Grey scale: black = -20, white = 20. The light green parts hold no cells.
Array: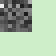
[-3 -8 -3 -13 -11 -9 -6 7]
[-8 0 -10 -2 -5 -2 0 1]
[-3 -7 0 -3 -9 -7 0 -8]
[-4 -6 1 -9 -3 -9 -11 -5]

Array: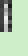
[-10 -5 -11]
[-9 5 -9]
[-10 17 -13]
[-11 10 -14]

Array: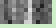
[1 -8 0 4 -3 2 -1 12 -4 -4 -9 -5 -6]
[-1 -7 -3 8 -1 0 -7 15 -1 -13 -6 -3 -7]
[0 -9 -6 4 -2 -1 3 12 -4 -5 -8 -6 -4]

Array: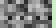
[9 -1 -12 -5 10 3 -13 1 5 7 -4 -13 -1]
[4 -1 7 3 -4 -8 -13 9 2 7 8 6 -1]
[9 6 -16 1 12 -12 5 13 -4 -15 8 3 -18]
[1 0 -8 0 7 3 -10 -11 -7 2 8 1 -8]

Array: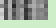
[10 -8 7 -8 0 5 -11 -3 6 1 2 -2]
[13 -8 6 -5 1 6 -12 -6 5 0 0 0]
[13 -8 6 -5 0 6 -12 -5 5 0 1 0]

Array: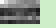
[19 13 8 8 4 2 0 1 0 5]
[-12 -11 -10 -8 -8 -8 -10 -13 -12 -16]
[0 3 2 2 0 -2 -2 4 -4 2]

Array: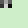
[-6 6 -5]
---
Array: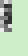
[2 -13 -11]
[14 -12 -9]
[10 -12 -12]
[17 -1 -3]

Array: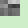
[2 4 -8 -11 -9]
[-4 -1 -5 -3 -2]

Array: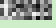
[13 18 5 1 -15 -14 -3 -1 -10 -17 2 1 -11]
[-8 16 -5 17 -1 12 1 0 18 13 4 12 -1]

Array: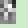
[-6 13 20 -10]
[-5 15 -4 2]
[2 2 0 2]

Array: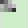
[9 3 7 10]

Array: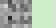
[8 13 -4 -4 8 -4 0 3]
[6 4 5 6 7 4 9 8]
[3 6 -3 -2 2 -2 -3 -1]

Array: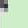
[-7 -12]
